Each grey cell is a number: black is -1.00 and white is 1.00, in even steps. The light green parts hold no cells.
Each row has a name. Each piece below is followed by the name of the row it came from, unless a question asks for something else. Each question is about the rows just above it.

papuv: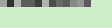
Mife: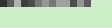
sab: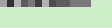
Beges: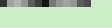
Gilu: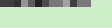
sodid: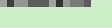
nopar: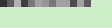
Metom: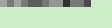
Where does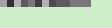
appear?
sab
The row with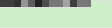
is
Gilu
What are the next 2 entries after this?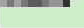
[-0.06 -0.06]
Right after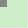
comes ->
[0.17]
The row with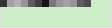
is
Beges
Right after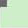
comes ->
[-0.28]

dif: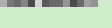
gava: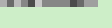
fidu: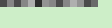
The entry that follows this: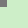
[-0.17]
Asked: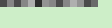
fidu
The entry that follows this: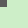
[-0.17]

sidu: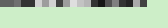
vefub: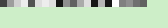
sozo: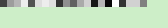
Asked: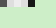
vefub
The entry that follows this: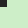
[0.33]
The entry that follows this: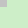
[0.43]
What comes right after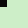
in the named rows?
[0.99]
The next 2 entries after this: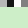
[ 0.12 -0.12]

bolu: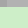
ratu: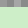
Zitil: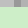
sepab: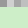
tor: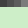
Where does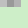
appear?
Zitil
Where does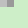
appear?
Zitil

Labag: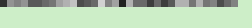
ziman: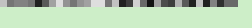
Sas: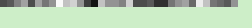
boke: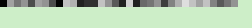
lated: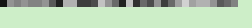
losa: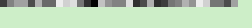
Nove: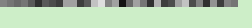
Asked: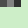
Nove
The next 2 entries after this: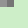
[0.15 0.26]
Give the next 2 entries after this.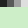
[ 0.15 -0.08]

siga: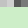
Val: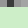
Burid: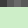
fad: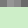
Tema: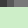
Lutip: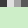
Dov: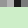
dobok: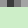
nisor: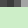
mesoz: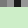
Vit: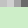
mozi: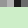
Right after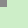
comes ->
[-0.17]
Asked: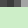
nisor
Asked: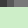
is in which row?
Tema

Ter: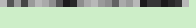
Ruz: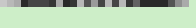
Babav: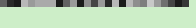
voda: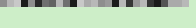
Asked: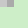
voda
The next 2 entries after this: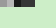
[-0.79 -0.68]

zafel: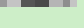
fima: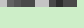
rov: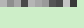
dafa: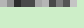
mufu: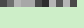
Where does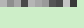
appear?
rov
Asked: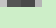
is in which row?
zafel
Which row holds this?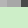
mufu
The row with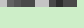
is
fima
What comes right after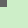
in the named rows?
[-0.33]
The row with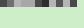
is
mufu
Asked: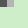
mufu

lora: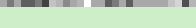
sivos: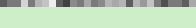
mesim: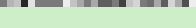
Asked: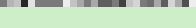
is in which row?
mesim
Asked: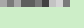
mesim
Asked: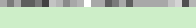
lora
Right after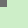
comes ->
[0.32]
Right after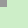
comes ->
[0.53]

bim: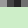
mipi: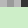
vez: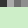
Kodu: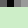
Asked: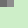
vez
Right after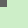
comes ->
[-0.95]
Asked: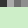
vez
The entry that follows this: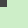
[-0.70]
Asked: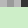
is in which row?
mipi

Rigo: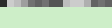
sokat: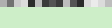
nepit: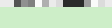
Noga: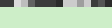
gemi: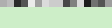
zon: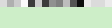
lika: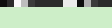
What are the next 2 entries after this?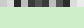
[0.72 0.48]
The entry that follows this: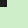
[-0.11]
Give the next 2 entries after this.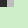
[-0.54 -0.34]
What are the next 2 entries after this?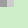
[-0.54 -0.34]
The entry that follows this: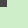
[0.00]

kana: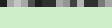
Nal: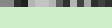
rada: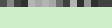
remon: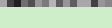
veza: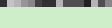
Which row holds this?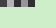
rada
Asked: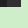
kana

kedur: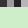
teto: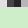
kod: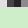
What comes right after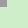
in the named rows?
[-0.71]
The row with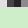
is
kod
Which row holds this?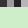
kedur
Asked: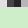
teto

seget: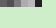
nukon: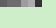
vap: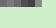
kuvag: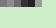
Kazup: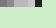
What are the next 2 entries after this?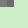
[-0.37 -0.48]
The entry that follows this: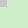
[-0.73]
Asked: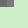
vap

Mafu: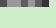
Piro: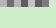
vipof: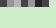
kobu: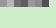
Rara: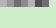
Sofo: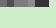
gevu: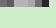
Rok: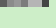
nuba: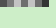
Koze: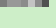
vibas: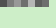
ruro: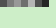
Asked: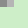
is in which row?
Rara
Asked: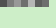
vibas
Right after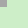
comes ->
[-0.14]
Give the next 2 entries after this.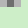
[-0.27  0.53]

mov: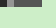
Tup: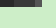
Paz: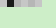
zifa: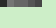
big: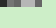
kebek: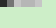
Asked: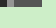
mov
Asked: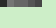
zifa
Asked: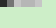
kebek
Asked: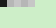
Paz

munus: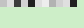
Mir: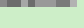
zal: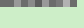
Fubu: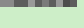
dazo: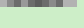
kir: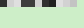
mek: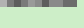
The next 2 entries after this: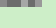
[0.20 0.20]
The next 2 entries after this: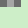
[0.20 0.20]
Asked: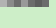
dazo
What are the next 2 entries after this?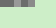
[-0.27  0.20]
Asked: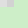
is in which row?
kir
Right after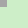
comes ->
[-0.15]
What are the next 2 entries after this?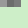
[ 0.40 -0.15]

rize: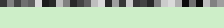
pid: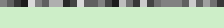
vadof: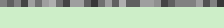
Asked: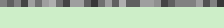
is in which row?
vadof
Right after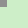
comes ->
[-0.47]
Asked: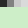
rize
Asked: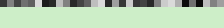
rize
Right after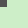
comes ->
[0.01]

